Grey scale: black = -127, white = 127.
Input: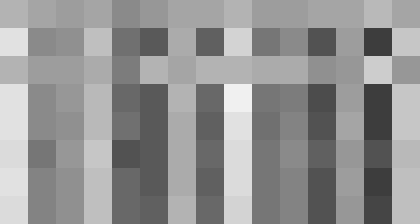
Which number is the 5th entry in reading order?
10
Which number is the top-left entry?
51
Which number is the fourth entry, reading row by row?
37
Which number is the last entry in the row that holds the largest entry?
70
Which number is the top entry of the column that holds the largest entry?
51
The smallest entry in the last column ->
23
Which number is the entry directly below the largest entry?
97
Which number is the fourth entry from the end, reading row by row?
-45
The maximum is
112
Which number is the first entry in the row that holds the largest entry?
97
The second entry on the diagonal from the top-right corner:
-66
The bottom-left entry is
91
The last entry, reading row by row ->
63
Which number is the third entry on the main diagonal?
29
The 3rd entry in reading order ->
29
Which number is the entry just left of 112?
-23
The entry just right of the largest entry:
-9
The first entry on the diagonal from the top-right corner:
37
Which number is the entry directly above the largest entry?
51

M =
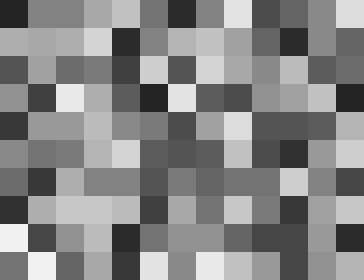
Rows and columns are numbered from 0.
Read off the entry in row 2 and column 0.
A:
-43
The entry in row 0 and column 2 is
2
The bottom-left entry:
-12
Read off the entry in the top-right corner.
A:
92
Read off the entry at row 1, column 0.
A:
46
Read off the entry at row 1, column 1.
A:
40
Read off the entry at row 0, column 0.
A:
-91
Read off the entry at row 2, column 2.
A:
-19
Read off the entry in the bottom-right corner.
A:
52
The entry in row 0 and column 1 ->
2

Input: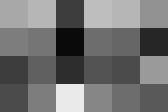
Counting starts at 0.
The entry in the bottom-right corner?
-38
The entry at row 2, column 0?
-66
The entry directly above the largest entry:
-82
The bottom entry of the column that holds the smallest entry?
106
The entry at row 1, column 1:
-10
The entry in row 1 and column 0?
-2
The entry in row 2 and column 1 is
-31

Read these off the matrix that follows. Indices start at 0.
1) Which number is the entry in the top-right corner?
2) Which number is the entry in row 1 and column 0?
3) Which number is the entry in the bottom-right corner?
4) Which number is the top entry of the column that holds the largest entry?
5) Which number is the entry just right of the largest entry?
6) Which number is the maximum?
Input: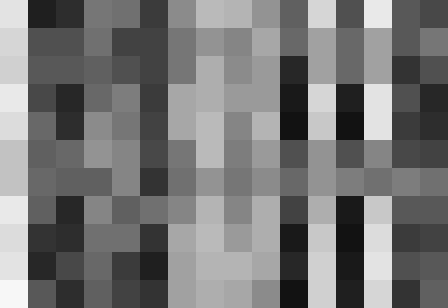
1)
-55
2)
86
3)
-31
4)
99
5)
-39
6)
119
